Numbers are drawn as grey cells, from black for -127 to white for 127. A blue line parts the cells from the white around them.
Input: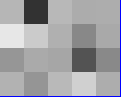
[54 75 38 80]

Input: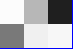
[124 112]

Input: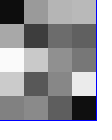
[-114  -66   16  107]

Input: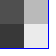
[-48 107]

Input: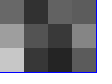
[-23 -44 -91]

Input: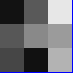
[-109    9   51]

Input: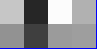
[ 70 -64]

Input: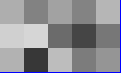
[46 86 61]
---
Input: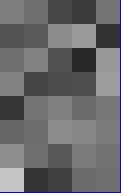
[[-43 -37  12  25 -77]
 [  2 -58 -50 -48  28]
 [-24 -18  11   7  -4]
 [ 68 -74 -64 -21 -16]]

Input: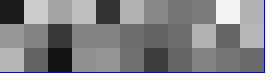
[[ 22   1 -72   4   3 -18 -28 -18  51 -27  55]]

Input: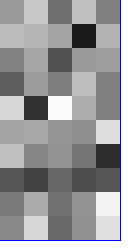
[[  60   53   36 -102   50]
 [ -33   28   -2   61    1]
 [  36   41   22   14   93]
 [ -41  -61  -24  -49  -42]
 [   8   87  -23   17   95]]

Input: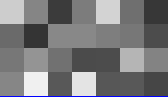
[[-21 -75   8   8  -1  -8 -51]
 [  6 112 -39 100 -40 -39 -57]]

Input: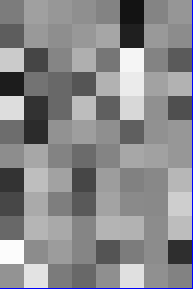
[[-34  25  14  24  38 -96  25  12]
 [-99 -12 -23 -42  50 107  34  50]
 [-18 -84  18  30  15 -32  17  23]
 [-76  62  34 -57  29   1   8  55]
 [-23  53  41   5  52  50  12  61]
 [ 19  99  -4 -23  15  96  16   2]]

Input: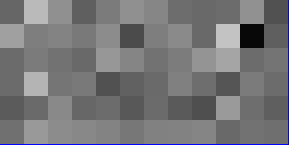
[[  32   -1    3   -6   12  -52   -1   10  -22   67 -119  -32]
 [ -20   52  -10   -6  -46  -30  -21    0  -17  -42   -4  -19]
 [ -15   25   12    8    3   -8    1    2    5  -22  -13  -16]]

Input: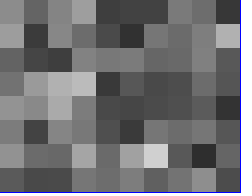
[[ 29 -68   7 -19 -53 -78  -9 -20  -1  49]
 [-13  26  49  59 -70 -40 -54 -50 -19 -42]
 [ -3 -60   5  -7 -48 -69  -9 -19  -9 -41]
 [-37 -54 -53  -9 -18  -2 -31 -12  14 -51]]
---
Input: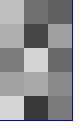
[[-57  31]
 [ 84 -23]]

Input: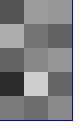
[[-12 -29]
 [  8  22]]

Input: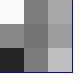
[[-12  29]
 [ -3  63]]

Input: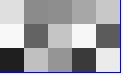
[[-28  69]
 [ 64  21]]

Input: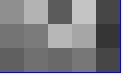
[[ -4  55]
 [-15 -22]]

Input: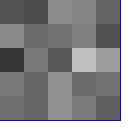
[[-21 -14]
 [ -5 -40]]

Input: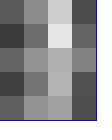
[[-17 103]
 [ 20  47]]

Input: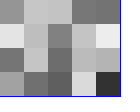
[[ 62   1]
 [ 69 -18]]
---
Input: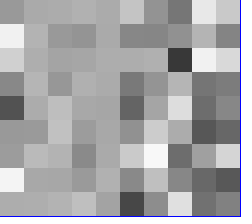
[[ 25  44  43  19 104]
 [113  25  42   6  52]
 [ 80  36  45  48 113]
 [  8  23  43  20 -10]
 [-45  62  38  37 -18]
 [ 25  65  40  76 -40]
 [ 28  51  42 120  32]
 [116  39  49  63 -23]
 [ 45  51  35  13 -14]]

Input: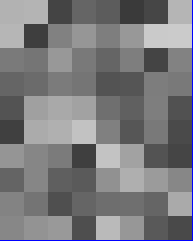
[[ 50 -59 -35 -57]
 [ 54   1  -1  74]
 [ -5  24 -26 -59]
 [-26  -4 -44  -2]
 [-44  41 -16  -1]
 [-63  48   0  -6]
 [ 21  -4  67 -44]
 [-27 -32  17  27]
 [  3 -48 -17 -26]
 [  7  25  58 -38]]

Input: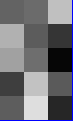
[[ -28   64]
 [  49  -74]
 [  33 -121]
 [ -65  -37]
 [ -34  -89]]

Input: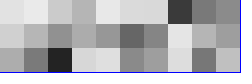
[[ 98  75 104  89  -6]
 [ 80  17  23   5  53]
 [ 45 -92  95  30  -8]]

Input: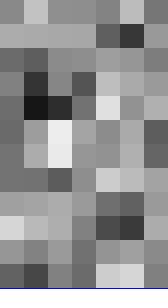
[[  9  15   3  -9]
 [ 44  40 -32  25]
 [-20  11  30  -2]
 [  1   6  62  26]
 [-18 -82  96  48]
 [-21 109  12 -34]
 [-12 106  18 -26]
 [-12 -35  76  35]
 [ 32  44 -16  26]
 [ 86  46 -52  44]
 [ 22  26  20  10]
 [-29   1  77   0]]

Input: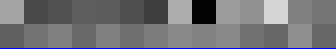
[[  37  -45  -35  -65 -124   16    0]
 [ -30    1    1   -3    2  -13   14]]

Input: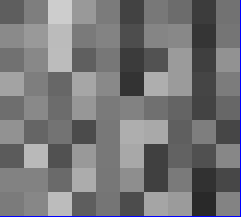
[[-33  77  -4  -7 -67]
 [ 10  59   3   5 -74]
 [-14  60  -8 -45 -64]
 [ 35 -24   9  46 -58]
 [-17 -19  -5 -15 -60]
 [ 18 -12  -7  41  -1]
 [-36 -46  -7 -63 -47]
 [  2 -21  -8 -63 -78]
 [ -4  60 -10  37 -86]]
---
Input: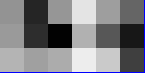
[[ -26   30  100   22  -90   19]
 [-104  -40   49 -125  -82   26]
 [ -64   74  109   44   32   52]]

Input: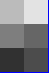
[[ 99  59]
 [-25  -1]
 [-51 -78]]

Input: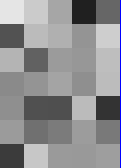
[[-25 -95  38  75 101]
 [ 78  20  48  59 -45]
 [ 62  23  27 -30  52]
 [ 60  15  36  20  10]
 [-76  59 -48 -47  15]
 [ -6  28  -4 -15  27]
 [ 30  25  26  71 -68]]

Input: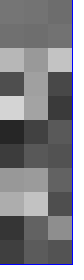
[[-18 -12 -10]
 [-13 -17 -15]
 [ 67  25  55]
 [-55  32 -49]
 [-69  35  84]
 [-38 -62 -89]
 [-45 -39 -67]
 [-29  27  24]
 [-49  66  45]
 [ 14 -29 -74]
 [-44 -36 -64]]

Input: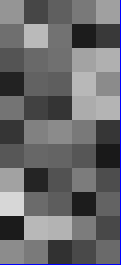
[[  32   -6  -32  -57   21]
 [ -70  -99  -13   58  -16]
 [  48   35  -15  -22  -43]
 [  11   56  -33  -29  -93]
 [  52   44  -75  -62  -11]
 [ -73   -6   11    1  -74]
 [-102  -41  -27  -24  -40]
 [ -50   -3  -45  -91   34]
 [ -28  -99  -34  -20   87]
 [ -55   -3   51   56 -100]
 [ -21  -54  -78   -5   12]]

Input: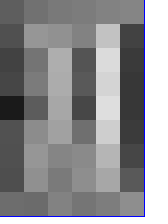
[[   5    2   -3   -6  -14  -33]
 [ -61   66    2   17   22  -47]
 [ -69   91  -43   46  -11  -61]
 [ -72   84  -38   44   -4  -57]
 [ -72   94  -56   39  -35 -101]
 [ -68   78  -16   33   12  -46]
 [ -57   53   10    5   22  -47]
 [ -38   39   14   -5   16  -49]
 [  14   -2  -10    2  -20  -18]]
